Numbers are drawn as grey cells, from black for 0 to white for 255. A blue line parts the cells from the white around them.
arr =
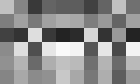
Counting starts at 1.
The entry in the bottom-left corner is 133
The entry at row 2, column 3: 120
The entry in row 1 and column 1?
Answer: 193
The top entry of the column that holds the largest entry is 93
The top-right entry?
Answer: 112
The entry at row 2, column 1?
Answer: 126
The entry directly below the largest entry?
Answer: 193
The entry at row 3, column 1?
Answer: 65
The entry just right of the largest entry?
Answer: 243
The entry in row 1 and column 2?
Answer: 133
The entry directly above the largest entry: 35
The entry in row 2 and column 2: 161
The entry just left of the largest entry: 230
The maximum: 250

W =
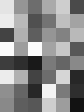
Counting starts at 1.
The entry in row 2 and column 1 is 236
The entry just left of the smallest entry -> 157
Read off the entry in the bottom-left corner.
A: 137
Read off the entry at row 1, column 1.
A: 228
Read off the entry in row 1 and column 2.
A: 149
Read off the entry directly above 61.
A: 251
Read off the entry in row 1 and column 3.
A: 109
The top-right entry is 74
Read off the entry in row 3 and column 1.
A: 67
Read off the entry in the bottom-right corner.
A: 18
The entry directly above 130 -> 191

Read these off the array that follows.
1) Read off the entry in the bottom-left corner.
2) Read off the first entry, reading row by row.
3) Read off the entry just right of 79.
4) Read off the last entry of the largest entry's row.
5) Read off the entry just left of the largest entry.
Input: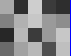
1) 106
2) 170
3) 191
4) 46
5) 46

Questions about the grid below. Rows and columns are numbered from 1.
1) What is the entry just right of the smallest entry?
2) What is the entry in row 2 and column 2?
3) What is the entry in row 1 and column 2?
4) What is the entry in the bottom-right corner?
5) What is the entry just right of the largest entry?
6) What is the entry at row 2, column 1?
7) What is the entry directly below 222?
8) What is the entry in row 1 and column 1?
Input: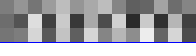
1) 202
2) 83
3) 149
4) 76
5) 101
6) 109
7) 214
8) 125

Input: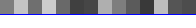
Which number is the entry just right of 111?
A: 204
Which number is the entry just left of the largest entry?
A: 111

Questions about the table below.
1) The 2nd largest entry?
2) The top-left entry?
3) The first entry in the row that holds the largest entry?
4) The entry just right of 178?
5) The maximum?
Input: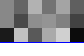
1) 193
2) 136
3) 26
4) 115
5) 208

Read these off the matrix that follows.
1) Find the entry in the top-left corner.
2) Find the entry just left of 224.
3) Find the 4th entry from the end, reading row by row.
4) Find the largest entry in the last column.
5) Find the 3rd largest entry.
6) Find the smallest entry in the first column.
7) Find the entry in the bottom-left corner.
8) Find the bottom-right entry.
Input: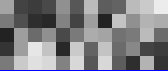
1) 164
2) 202
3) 93
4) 236
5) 224
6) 34
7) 122
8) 52

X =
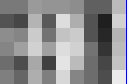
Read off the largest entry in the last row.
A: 235
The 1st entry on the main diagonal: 121
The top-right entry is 187
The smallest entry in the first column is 83
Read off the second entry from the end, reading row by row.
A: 77
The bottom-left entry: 127
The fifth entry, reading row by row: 148
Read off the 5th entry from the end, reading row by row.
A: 215
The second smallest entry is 39
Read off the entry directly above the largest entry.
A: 195
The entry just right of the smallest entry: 209
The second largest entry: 228
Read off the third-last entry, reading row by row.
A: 109
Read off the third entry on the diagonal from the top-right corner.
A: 83
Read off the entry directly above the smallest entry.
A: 96
